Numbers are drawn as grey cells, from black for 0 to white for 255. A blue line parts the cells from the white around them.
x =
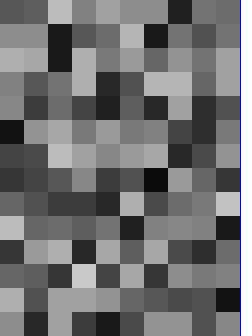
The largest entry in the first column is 188
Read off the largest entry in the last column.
194
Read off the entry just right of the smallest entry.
154
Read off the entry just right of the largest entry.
68
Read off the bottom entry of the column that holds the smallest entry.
147
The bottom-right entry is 135
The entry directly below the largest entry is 161
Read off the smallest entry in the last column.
18
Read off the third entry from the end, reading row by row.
147
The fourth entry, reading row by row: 129
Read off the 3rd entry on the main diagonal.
25
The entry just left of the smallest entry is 81
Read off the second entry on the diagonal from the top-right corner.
81
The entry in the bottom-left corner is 141
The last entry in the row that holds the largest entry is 129
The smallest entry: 11
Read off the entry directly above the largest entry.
40
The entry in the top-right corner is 108
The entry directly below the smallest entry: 74
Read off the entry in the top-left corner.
87
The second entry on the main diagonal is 141
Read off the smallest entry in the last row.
25
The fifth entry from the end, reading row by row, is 74
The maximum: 201
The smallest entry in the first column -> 18

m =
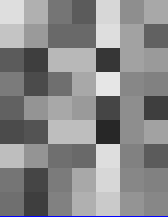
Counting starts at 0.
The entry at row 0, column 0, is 222
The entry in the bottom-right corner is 135
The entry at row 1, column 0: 196
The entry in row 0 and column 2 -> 117
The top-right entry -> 168
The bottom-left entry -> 111
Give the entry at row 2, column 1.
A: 62
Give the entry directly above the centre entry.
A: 168
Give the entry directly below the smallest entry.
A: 222
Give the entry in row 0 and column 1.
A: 176
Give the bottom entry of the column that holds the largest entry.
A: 202
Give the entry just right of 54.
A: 162
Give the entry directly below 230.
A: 69
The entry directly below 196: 91
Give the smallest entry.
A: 39
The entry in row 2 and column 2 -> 184

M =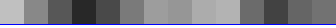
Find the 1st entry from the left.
192
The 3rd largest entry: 172
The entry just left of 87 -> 136
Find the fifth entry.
73

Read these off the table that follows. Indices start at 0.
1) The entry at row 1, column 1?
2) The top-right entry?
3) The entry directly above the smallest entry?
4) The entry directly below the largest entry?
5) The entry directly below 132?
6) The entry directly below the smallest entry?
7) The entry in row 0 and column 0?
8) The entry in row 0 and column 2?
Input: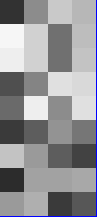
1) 209
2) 183
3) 195
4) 238
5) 238
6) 154
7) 50
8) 201

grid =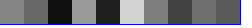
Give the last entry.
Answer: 90
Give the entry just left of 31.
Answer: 155
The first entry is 133

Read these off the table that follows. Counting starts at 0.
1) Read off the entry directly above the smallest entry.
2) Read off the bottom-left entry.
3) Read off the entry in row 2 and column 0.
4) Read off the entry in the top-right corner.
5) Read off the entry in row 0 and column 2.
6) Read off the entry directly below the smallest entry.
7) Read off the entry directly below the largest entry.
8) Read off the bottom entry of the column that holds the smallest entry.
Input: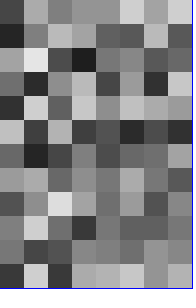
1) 163
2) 57
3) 163
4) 207
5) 127
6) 186
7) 43
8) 171

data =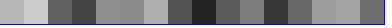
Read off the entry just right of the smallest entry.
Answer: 90
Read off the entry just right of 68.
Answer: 143
